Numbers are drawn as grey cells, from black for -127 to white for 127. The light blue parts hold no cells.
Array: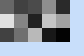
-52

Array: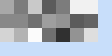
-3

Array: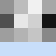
60

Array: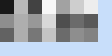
34

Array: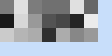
-15

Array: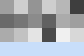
78
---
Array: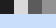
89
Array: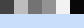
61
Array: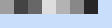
-59
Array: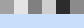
100
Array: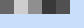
77
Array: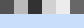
58
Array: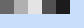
48
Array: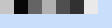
-120
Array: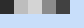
61
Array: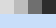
60
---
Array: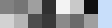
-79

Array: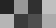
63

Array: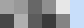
15

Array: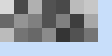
-45

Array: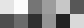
29

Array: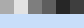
-33

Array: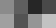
-54
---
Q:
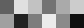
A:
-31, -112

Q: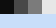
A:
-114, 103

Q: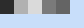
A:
-83, -27

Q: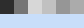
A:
-82, 43

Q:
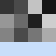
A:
-75, 43

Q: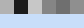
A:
50, 15

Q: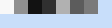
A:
120, -5

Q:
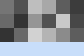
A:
-10, -34

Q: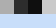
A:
46, 74

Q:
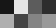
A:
-105, 25
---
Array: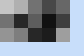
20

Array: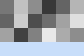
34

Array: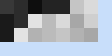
-101

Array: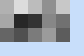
-26

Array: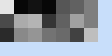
-85

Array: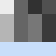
53

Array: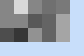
-50

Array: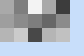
53
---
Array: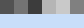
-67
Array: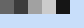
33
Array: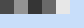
-74
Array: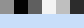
-32
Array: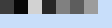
82
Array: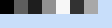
-97
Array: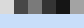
-5
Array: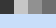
17
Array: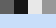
104
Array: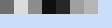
13
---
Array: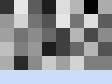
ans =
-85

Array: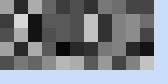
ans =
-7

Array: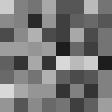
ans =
-41

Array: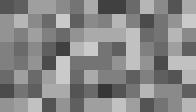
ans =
31

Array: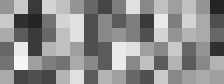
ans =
-58

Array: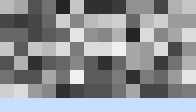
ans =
91

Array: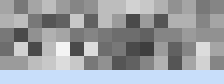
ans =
27

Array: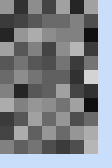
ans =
-31

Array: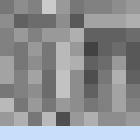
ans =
47
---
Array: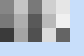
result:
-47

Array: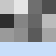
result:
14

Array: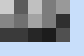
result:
-89

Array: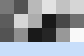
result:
-90

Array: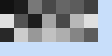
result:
46

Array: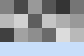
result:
-21

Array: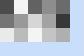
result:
116
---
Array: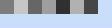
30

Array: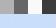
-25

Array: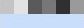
26

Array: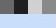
-23

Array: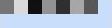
18

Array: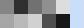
57

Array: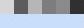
10

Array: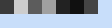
-35

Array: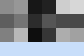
56

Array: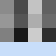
45
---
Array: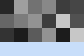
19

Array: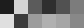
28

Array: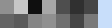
5

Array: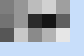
-85

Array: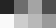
57

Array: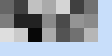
-93

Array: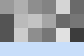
67

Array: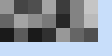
13
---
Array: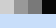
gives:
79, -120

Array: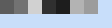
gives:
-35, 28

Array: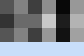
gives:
-42, 33

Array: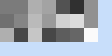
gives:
-4, 122

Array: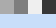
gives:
43, -72

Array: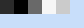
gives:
-84, 75

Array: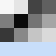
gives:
119, 90

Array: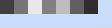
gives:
-63, -82

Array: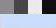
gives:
11, -111

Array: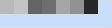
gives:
57, -88
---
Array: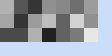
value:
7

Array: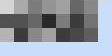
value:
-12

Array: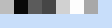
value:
40

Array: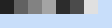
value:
-30

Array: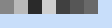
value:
-22

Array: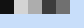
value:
-15
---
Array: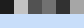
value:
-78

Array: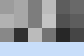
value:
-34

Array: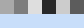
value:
76

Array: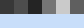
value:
74

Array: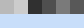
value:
-5

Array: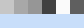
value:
122

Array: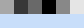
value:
8

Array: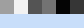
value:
-123

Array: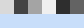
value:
-81

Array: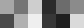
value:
-19
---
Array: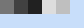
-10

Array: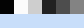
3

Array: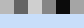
37

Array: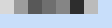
28

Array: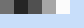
-15

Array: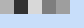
30

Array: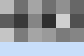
58

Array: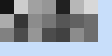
55
